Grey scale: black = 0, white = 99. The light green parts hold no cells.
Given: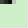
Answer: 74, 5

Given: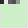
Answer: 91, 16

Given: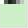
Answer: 97, 12

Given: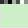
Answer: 96, 1

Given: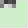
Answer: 86, 22

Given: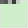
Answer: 78, 23

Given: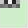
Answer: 94, 13

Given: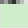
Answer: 88, 19
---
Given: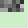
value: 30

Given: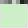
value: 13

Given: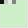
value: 90

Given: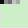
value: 76

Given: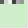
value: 65

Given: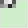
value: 16

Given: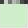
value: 30

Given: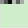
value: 37

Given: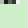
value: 21

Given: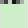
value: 36
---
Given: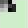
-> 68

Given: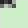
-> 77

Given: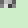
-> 86

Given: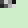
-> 35

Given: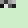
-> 89

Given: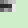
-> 16

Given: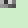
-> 54
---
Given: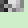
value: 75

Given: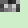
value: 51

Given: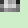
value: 54

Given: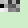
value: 50

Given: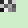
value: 54

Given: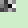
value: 69

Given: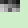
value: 36

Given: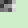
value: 34
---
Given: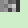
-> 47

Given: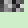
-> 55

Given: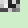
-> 94

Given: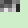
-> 42

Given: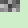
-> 65

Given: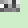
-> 20

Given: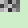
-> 59
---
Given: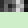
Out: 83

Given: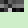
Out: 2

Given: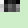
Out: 34

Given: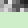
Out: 33

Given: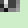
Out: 51

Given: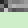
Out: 37

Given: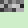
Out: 25

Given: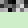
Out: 83

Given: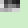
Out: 70
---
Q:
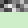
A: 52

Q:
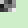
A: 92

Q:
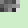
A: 87

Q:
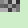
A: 45

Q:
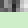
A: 79

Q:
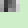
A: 80
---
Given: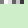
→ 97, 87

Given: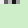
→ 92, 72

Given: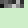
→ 78, 67

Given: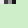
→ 91, 58

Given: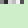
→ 94, 83

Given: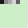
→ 82, 66

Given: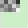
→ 94, 82

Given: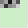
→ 81, 70

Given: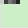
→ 79, 46
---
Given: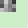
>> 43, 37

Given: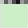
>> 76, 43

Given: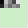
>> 4, 48

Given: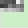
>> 39, 55

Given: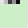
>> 89, 6

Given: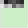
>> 72, 50

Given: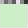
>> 70, 20

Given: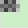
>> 65, 76

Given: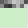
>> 36, 81

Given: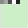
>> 53, 13
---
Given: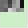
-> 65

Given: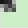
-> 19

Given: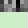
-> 60

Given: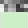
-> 36

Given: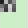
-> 33

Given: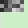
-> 66

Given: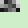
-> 57

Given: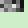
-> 41

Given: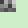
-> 47
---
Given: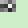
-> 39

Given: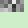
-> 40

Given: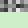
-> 51

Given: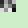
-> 33

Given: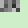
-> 32

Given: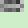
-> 20

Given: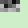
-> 4
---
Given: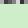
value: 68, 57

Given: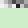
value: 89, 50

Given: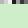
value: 71, 44

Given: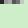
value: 15, 77

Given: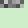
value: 32, 71

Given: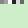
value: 52, 40
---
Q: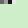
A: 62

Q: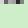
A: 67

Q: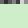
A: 55

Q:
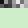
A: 84

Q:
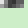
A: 62

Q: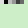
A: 74

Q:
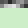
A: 82

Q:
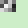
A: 85
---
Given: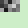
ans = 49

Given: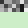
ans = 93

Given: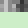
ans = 37

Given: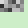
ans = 57

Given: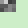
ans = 41

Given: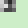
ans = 38
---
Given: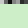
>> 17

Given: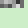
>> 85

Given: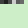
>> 35

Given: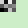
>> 75

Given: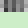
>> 40

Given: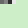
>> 18

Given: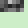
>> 32

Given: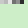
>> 55

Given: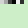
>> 93

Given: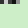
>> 7
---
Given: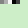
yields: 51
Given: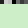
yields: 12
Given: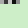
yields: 66
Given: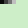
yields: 3
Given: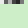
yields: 91
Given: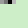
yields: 60
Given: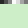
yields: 15
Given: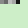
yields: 53
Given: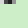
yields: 84
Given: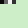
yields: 3
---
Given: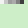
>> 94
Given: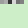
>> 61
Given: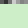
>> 35
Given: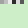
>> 63
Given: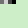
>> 44
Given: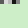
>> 35
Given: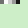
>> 43
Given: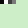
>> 3
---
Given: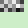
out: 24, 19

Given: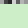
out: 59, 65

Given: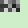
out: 65, 26

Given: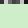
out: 9, 20

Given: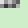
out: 37, 53

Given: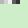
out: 20, 71

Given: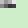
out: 90, 52

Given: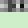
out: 61, 56

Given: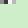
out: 72, 56
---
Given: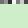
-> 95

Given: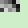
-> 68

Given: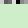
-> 86

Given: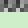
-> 43

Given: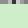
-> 21

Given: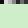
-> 52
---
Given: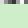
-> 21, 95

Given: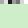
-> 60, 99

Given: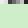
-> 41, 92

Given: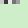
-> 90, 90

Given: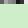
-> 48, 91

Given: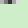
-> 20, 86

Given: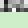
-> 56, 96

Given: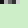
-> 41, 81

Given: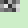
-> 19, 90

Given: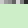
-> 38, 83
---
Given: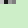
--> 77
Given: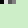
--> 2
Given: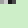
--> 62
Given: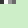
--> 20
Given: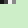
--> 8
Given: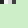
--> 14
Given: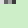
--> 86
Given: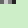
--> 40
